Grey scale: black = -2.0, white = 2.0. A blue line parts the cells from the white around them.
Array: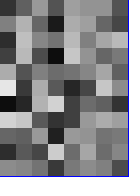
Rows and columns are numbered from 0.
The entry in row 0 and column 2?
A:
0.4
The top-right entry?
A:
-0.7
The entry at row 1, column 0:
0.0
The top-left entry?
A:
-1.2
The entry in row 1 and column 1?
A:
0.8
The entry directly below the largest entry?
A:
-1.8
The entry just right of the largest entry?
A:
-1.1
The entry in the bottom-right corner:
-0.8
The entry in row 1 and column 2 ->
-0.4
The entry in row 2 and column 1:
1.0
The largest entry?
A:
1.6
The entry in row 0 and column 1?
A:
-0.5
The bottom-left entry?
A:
0.2
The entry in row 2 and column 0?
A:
-1.3
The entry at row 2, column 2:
0.1
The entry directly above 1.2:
-1.5

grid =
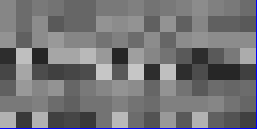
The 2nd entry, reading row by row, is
-0.3
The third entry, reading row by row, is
-0.1
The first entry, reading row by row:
0.1
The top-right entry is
-0.3
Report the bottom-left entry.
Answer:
0.8
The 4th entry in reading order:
-0.2
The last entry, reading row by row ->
-1.0
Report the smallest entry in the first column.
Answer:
-1.3
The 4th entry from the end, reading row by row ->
0.8
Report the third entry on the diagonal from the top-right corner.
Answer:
0.2
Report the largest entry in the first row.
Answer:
0.2
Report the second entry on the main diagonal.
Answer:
-0.3

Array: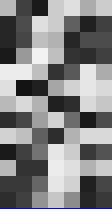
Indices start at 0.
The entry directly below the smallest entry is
1.4
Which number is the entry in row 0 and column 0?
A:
0.9
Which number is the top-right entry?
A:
1.2
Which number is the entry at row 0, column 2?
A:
-1.6
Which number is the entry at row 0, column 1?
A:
-1.0
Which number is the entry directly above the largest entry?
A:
1.0
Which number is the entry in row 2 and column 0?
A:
-1.4
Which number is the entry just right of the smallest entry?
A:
-1.5
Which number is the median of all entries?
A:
0.2
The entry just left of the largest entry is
0.4
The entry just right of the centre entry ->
-1.3
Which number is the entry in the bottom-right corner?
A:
-1.1
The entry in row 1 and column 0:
-1.4
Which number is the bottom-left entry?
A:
-1.3
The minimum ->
-1.7
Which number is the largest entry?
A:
1.8
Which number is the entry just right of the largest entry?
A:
1.0
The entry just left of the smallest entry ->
1.5
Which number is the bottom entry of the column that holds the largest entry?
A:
0.3
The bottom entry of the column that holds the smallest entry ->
-1.0
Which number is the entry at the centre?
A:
-1.5

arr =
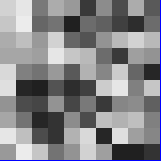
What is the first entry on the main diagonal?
1.3
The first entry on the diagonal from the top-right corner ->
-0.6
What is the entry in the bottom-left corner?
0.4
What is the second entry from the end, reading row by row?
-1.5
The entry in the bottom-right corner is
-1.2
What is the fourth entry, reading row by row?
0.7
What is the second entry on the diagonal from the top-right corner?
-1.3
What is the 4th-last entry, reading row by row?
0.5
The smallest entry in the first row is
-1.1
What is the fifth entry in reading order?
0.4
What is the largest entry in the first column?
1.6
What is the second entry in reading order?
1.6
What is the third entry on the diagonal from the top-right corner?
0.9
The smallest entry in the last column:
-1.4
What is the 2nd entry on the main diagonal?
1.7
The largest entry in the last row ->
1.7
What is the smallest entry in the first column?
0.3

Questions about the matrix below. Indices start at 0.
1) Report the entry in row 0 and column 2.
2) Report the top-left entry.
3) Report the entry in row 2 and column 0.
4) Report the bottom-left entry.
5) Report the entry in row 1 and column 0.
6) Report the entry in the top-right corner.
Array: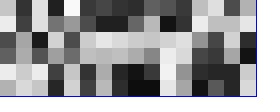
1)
1.5
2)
1.1
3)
-0.8
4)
0.8
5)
1.7
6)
0.8

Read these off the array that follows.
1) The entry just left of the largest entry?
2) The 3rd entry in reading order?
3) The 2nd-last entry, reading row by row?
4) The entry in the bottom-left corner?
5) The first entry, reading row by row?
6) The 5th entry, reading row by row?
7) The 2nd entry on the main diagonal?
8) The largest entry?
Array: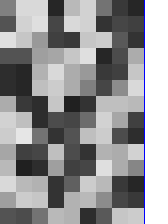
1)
1.2
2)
1.4
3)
1.1
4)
-0.7
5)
0.0
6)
0.9
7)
1.3
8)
1.6

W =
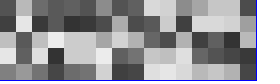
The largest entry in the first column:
1.6
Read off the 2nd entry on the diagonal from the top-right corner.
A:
1.3
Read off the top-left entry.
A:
-0.7
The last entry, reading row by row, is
-0.9
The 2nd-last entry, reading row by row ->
0.8
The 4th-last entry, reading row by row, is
0.9
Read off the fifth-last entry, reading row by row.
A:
1.4
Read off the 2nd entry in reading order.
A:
0.9
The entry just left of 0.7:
-0.8
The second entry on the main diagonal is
1.6
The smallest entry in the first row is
-0.8
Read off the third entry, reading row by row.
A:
-0.3
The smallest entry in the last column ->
-1.1
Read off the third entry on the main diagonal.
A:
1.0
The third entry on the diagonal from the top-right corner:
-0.5

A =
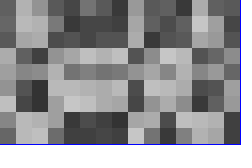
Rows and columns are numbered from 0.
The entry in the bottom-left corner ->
-0.4
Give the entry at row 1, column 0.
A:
-0.4
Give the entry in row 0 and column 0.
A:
-0.5
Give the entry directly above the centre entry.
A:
1.0
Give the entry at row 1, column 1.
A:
0.9
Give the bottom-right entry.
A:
-1.0
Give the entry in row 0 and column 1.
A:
0.8
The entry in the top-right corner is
-0.6
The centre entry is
-0.1
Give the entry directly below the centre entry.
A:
0.9
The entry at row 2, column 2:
0.7
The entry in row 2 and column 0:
-0.6
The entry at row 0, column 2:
0.3
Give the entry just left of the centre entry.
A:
-0.2
